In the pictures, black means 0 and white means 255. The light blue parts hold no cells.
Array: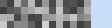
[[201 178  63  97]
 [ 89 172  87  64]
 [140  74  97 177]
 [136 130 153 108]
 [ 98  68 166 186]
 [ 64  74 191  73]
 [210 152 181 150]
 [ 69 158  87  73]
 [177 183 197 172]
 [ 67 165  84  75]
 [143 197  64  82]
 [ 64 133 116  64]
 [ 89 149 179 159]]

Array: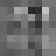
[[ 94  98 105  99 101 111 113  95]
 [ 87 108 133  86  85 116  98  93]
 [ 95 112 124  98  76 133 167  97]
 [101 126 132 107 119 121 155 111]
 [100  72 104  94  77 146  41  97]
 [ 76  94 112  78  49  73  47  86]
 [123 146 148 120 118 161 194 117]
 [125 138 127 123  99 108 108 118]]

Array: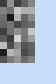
[[ 85  31 189  92  62 102 111 129  61]
 [123 183  78  61 113 116  25 113 145]
 [150 161 138 210 143  73 177 199  62]
 [106  72  86 116 122  96  99 175  96]
 [128  95  98 157 197 106 137 174 133]]

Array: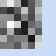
[[120 174  82 137 146  74 191]
 [123 108 176 254 142  46 235]
 [ 89 126  51 203  56  93 170]
 [153 129  32  25 125 196  36]
 [ 96  24 158 105  75  83  88]
 [218 194  91 129 168 192 152]]

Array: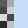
[[ 43 219  71  91]
 [195  74 207 170]]

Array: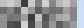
[[143 147 109 192]
 [ 80 118 133 204]
 [ 72 122  94 185]
 [211 157 195  64]
 [ 72  62 152 203]
 [167 197  94 129]
 [ 94  86 134 210]
 [153 133 112 135]
 [ 97 168 114 185]
 [126 177 159 201]
 [154 131 133 162]]

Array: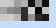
[[201 162 202]
 [204 137 201]
 [183 129 158]
 [ 45  48 177]
 [146 208  19]
 [ 42   3 145]
 [ 26 194  18]]

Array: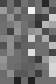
[[111 108 139 149 111  84 132 111 111 107 155  70]
 [111 144 111 111 139 145 142  64 121 145 105 111]
 [ 34  89 106 111 111  78 111 148 140  89 137  67]
 [106  88  96 102  99  98  94 110 113 108  98 113]
 [ 33 103  97  91 222 102 207 145  97 104 243  93]
 [111  61 111  57 111 111 104 157  50  61 111 111]
 [110 111 118 154 111 111 173  77 183  67 134  38]
 [111 208 214 199  69 188  71 111 164 207  77 111]]
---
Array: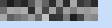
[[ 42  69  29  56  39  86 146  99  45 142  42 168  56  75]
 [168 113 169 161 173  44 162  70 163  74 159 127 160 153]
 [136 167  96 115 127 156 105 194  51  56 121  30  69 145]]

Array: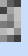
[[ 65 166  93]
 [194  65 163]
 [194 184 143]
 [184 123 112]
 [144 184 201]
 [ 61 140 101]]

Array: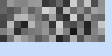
[[145  98 152 135 133 150 154  54  69 102  52 206 116 196  76]
 [149 101  84 104 143  98 124 210 187  55 181 107 139  97 162]
 [104  76  93 179 184 144 117  81 160  75  46 209  76 157 110]
 [197  71 185  76  35 182 129 144  52 208  85  76 114  35 122]
 [160 128 155  45 104 120 126 150  93 184 129  22 132  40 132]
 [105  53 116 181 153 132  92 114 166  37  75 174  83 139 125]]

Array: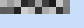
[[130 182 153 182  40  64 162  63  27 197]
 [123  91  94  32 206 187  48 169 193  50]]

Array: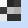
[[ 57 248  39]
 [174  58 193]
 [ 49 232  47]]

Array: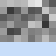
[[ 89 178 189 180 184 220 230 131]
 [150 153  58  91 149  84  92 196]
 [201  91 112 124  94 112 139  85]
 [144 126 157 120 119 194 181  54]
 [126 156  69  80 155 127 134 152]
 [148 133 128 176 160 116 147 187]]

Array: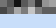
[[161 115  83  18  89 121  48 147]
 [ 94  70 101 167 123 196 126  94]]
